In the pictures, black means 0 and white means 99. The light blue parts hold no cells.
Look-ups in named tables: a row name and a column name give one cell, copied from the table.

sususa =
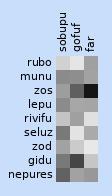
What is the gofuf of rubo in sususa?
89
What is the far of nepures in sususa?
59
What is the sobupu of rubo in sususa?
81
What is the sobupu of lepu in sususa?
54
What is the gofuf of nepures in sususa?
63
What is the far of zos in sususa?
8
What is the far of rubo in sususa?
62
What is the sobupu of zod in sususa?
63
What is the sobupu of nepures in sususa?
38
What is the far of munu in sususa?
63
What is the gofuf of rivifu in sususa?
62
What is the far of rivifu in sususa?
87
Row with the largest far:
zod

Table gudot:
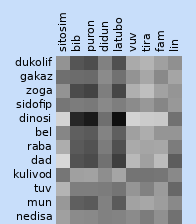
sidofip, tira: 59
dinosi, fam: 78
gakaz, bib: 42
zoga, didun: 49
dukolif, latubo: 31
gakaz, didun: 54
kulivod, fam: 46
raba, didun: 48
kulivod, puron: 63
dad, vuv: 72

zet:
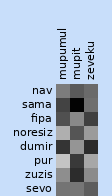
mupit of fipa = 53
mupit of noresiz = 33
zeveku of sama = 43
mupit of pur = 22
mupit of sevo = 46
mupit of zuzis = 17
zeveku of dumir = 17
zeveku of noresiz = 60
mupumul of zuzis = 55
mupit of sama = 1
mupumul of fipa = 31
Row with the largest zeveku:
pur

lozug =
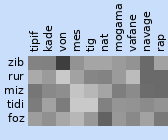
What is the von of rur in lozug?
78
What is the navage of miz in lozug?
42
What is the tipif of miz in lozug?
46
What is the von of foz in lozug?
65
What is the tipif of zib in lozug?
51
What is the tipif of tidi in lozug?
48
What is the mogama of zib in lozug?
60
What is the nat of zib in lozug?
64
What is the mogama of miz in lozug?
49
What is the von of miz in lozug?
55
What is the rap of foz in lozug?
47
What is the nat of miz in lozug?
64
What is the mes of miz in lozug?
76
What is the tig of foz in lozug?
59
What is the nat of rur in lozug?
51
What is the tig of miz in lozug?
71
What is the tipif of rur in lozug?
66
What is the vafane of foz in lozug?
53
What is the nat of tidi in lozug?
50
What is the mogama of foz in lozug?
59
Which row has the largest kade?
tidi

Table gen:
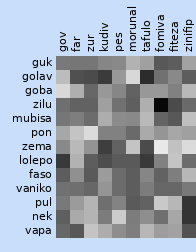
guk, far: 46
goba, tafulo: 59
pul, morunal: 35
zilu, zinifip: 41
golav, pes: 59
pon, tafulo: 66
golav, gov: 73
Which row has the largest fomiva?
zema

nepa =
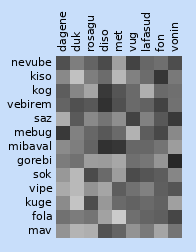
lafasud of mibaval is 40
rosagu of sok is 29
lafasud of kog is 68
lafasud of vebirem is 38
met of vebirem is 31
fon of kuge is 38
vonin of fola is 27
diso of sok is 41
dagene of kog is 36
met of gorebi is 65
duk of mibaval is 49
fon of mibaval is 45
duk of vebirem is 31
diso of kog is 22
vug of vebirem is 41

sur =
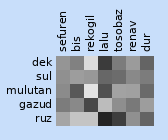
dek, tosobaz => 48
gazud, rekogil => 28
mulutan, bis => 34
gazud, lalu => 73
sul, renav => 53
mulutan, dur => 41
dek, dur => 39

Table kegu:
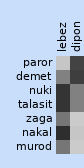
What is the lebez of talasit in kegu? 20
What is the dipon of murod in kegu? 79
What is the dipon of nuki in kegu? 50
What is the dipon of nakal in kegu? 77
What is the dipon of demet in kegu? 24
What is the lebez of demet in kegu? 50
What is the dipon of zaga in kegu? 79
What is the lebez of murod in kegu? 46
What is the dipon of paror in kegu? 26
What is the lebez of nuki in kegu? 20
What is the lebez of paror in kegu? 77
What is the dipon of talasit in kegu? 50
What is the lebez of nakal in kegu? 18
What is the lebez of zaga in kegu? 46
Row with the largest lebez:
paror

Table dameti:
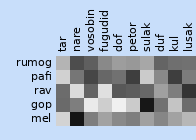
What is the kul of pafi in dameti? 24
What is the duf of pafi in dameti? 53
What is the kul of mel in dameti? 63
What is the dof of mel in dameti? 53
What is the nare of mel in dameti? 8
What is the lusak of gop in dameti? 42
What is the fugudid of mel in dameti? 63
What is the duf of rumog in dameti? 39

